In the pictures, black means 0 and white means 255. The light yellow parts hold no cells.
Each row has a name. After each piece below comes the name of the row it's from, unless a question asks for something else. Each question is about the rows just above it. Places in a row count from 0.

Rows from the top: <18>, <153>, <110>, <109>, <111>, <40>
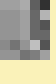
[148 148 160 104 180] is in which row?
<153>
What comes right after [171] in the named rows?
[95]

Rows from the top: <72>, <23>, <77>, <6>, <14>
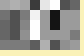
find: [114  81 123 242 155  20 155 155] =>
<23>
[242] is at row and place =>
<23>, 3
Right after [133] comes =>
[254]
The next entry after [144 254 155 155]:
[155]

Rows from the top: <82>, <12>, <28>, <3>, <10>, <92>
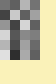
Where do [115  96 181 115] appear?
<82>
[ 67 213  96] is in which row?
<28>

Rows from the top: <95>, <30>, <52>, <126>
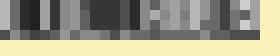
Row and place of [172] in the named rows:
<30>, 15
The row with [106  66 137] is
<95>
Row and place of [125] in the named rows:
<30>, 18
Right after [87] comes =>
[106]

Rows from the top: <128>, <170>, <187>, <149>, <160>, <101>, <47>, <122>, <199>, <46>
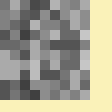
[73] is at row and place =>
<128>, 3
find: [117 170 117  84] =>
<160>
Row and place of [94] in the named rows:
<170>, 2
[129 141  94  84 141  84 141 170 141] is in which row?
<170>
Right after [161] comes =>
[117]
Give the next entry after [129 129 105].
[170]

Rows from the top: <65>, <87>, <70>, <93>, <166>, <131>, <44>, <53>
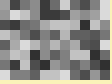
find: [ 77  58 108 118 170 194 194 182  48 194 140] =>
<70>
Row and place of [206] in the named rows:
<65>, 6
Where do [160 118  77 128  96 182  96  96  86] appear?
<93>
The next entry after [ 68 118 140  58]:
[108]
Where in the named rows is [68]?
<65>, 1
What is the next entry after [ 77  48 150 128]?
[96]
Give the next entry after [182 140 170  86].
[77]

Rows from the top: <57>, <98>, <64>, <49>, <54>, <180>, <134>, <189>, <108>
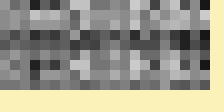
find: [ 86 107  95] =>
<54>
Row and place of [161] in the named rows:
<57>, 16

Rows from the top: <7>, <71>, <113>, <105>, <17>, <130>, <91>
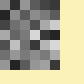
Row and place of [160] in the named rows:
<91>, 4
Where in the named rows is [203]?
<113>, 5
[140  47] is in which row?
<7>
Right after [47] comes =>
[150]
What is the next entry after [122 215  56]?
[36]

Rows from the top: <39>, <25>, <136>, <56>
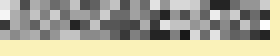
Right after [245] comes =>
[173]
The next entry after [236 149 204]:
[67]
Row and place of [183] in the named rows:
<136>, 4
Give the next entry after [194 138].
[138]
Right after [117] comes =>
[254]
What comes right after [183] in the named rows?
[128]

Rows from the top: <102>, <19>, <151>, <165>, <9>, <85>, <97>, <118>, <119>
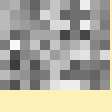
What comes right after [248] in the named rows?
[145]
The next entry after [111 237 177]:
[123]
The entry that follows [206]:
[133]
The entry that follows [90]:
[133]

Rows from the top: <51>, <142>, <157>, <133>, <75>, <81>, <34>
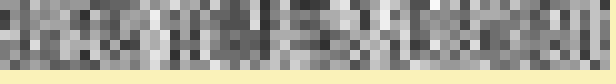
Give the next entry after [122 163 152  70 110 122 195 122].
[110]
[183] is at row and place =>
<157>, 35

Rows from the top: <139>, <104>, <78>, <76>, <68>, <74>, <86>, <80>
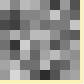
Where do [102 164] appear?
<74>
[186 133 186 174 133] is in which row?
<139>

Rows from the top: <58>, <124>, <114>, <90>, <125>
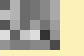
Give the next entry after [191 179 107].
[116]
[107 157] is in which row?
<114>
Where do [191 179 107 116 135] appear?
<124>

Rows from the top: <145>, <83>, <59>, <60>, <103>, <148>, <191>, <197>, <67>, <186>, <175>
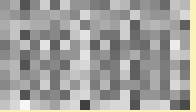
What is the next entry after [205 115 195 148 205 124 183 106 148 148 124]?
[172]
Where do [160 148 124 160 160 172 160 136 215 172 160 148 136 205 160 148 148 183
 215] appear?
<83>

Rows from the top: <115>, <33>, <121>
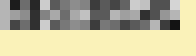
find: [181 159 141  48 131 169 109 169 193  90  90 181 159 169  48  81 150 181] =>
<33>
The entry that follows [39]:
[204]
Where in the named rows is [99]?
<115>, 12

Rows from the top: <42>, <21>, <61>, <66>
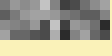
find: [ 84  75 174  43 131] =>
<66>
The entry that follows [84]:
[75]
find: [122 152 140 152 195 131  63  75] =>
<42>
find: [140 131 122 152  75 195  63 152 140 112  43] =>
<61>

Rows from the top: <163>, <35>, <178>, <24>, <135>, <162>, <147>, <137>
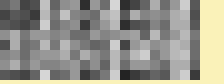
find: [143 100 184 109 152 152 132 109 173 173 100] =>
<147>
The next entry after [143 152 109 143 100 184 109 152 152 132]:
[109]
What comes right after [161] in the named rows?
[100]

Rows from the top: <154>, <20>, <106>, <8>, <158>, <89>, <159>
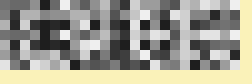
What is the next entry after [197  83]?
[114]
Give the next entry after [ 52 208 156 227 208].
[83]
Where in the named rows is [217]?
<158>, 2

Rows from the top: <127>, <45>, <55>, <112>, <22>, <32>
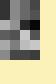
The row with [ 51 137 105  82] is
<45>
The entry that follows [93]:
[82]

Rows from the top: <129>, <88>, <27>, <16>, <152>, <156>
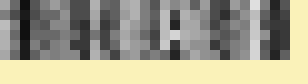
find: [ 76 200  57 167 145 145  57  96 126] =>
<152>
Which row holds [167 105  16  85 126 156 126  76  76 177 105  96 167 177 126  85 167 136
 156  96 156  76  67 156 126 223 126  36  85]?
<129>
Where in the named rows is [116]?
<16>, 9

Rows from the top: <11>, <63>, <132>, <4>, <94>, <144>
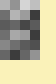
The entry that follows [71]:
[91]
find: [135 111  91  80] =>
<94>
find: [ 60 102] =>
<144>
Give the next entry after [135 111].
[91]

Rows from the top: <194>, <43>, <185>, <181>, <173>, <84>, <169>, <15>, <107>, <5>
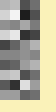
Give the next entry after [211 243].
[29]
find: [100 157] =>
<169>
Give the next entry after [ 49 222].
[157]
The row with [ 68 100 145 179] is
<173>

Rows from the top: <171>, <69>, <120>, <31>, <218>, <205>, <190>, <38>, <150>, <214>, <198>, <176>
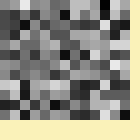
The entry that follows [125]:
[167]
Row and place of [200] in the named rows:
<150>, 0

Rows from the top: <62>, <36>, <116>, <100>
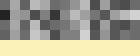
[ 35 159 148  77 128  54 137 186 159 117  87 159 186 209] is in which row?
<36>
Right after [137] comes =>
[186]
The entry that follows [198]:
[168]

